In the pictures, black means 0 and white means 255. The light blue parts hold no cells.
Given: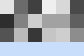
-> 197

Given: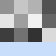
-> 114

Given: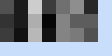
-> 132

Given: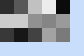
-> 66

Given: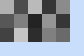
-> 45

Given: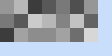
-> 162
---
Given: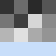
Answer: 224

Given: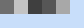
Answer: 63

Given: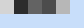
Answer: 99

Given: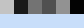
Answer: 80

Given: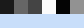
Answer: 251

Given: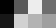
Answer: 209

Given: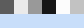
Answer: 22

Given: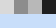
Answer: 141

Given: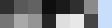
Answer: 222
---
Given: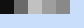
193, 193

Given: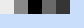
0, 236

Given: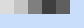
127, 220

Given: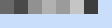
177, 197

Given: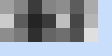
59, 223

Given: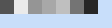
168, 234

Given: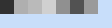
208, 208

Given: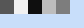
15, 241

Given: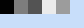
83, 235
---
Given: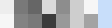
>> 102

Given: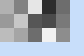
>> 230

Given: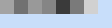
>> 153

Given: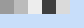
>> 237

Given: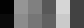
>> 128

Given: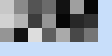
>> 84

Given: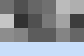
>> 102
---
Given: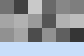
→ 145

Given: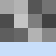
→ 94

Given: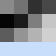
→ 92

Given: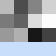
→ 153

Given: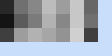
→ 63

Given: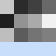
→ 190

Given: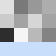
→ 45

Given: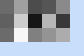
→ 107

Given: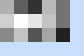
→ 136

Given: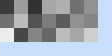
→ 236
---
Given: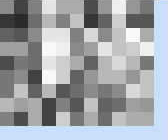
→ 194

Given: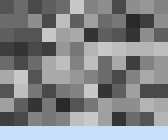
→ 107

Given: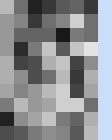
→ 132

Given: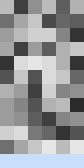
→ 230

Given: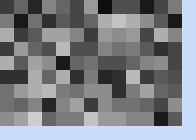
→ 132

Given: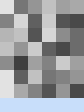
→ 84

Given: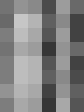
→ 54
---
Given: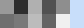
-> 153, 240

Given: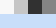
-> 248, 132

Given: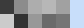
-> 59, 117

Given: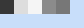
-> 55, 119

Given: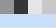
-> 148, 200

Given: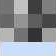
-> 115, 159

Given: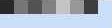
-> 41, 62

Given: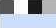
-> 86, 179
